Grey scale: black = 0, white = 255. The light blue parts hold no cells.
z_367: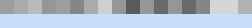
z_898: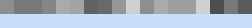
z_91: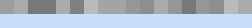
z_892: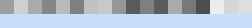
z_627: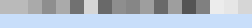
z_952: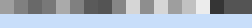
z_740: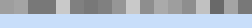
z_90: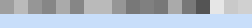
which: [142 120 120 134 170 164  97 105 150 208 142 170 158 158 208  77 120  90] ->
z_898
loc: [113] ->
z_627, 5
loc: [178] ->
z_367, 17
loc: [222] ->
z_892, 17
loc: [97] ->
z_898, 6

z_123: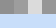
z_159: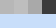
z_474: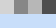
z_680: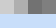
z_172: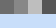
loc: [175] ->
z_680, 1
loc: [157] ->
z_123, 1

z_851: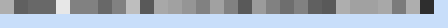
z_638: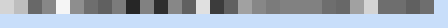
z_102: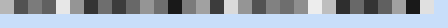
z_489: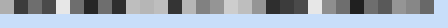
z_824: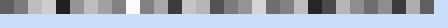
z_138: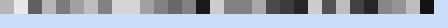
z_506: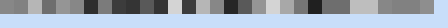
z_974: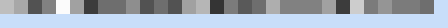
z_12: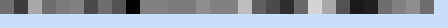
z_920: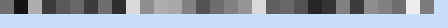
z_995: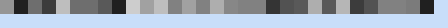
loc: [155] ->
z_851, 18
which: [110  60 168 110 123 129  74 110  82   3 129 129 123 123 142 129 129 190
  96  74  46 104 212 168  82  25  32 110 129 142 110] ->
z_12
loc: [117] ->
z_506, 21
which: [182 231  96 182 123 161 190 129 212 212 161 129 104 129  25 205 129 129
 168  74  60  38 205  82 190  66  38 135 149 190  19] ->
z_138
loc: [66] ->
z_138, 25
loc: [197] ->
z_824, 13

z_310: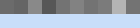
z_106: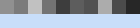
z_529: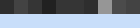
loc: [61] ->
z_106, 4
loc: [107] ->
z_310, 0
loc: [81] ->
z_106, 6

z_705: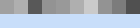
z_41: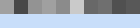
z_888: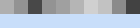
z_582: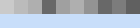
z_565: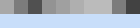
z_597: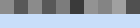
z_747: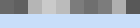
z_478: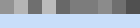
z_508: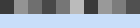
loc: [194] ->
z_888, 7
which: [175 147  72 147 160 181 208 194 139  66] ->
z_888
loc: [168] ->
z_565, 0
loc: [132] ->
z_597, 7
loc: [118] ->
z_508, 4

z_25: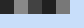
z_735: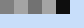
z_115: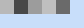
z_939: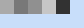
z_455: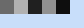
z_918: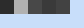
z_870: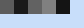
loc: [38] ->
z_25, 0
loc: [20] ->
z_870, 4

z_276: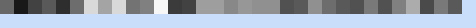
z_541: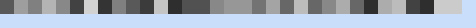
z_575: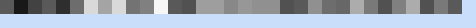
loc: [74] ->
z_276, 30
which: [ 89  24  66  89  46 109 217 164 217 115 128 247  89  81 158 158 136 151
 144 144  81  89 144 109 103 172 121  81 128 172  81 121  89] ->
z_575
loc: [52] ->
z_541, 7

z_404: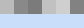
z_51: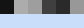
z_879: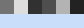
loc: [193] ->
z_404, 3
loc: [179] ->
z_879, 4

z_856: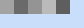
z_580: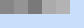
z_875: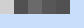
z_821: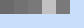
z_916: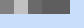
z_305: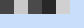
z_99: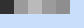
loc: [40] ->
z_305, 3
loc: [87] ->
z_875, 3
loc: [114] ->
z_821, 1
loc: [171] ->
z_580, 3
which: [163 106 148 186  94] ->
z_856
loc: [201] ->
z_305, 1
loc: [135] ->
z_580, 0

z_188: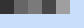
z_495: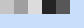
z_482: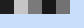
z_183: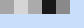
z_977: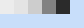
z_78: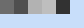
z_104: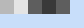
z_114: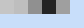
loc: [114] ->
z_482, 4
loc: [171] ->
z_183, 2
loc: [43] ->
z_977, 4
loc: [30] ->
z_482, 0
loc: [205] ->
z_977, 2

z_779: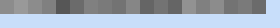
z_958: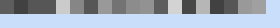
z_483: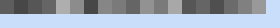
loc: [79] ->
z_483, 15
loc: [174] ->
z_483, 4

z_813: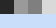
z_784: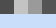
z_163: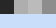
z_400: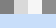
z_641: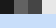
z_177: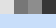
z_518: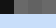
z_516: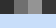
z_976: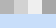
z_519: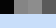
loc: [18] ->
z_518, 0
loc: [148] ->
z_516, 2
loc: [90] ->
z_519, 3
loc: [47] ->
z_516, 0
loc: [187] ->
z_163, 2
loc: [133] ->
z_519, 1
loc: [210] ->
z_976, 1

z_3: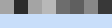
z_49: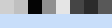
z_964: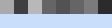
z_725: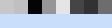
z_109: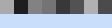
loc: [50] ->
z_725, 6
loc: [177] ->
z_109, 6

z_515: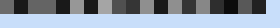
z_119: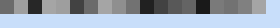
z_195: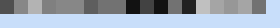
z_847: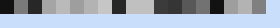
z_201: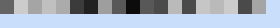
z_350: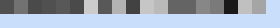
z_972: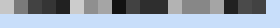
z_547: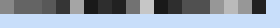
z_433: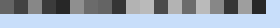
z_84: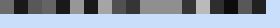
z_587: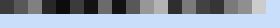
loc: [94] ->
z_195, 6
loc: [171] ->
z_201, 4

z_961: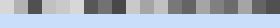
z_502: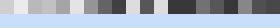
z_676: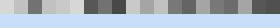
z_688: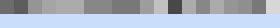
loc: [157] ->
z_688, 10
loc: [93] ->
z_688, 1
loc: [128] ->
z_961, 15
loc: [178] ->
z_961, 1
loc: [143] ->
z_688, 17
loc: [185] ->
z_502, 2

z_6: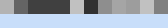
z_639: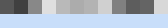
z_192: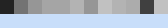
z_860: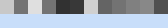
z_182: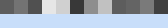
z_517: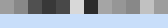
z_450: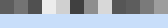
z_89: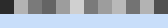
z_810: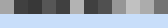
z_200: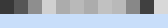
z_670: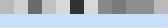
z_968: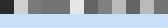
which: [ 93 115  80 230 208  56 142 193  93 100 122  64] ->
z_182
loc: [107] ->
z_670, 2
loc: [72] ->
z_517, 4
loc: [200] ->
z_860, 0

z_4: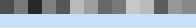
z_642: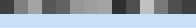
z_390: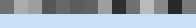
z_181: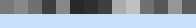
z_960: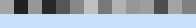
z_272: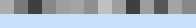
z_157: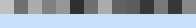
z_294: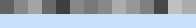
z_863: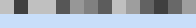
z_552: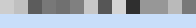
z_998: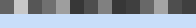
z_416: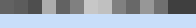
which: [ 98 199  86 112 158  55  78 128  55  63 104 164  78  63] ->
z_998
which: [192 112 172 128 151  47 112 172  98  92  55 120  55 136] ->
z_157
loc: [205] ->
z_552, 0
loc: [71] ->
z_294, 11
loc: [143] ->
z_272, 6
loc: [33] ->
z_960, 1
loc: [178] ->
z_960, 8

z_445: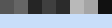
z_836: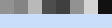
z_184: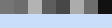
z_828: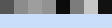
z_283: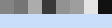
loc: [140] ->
z_828, 1
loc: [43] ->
z_445, 4
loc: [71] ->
z_184, 4
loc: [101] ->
z_445, 1
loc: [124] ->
z_828, 5
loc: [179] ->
z_184, 2
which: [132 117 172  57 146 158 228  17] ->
z_283

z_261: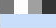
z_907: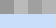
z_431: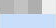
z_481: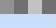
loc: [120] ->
z_261, 0
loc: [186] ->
z_907, 1
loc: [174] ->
z_431, 2
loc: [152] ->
z_907, 0

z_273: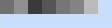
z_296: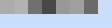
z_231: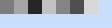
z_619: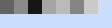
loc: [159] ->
z_296, 5
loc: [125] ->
z_231, 0
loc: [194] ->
z_231, 3
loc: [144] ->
z_273, 1
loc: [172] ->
z_296, 0

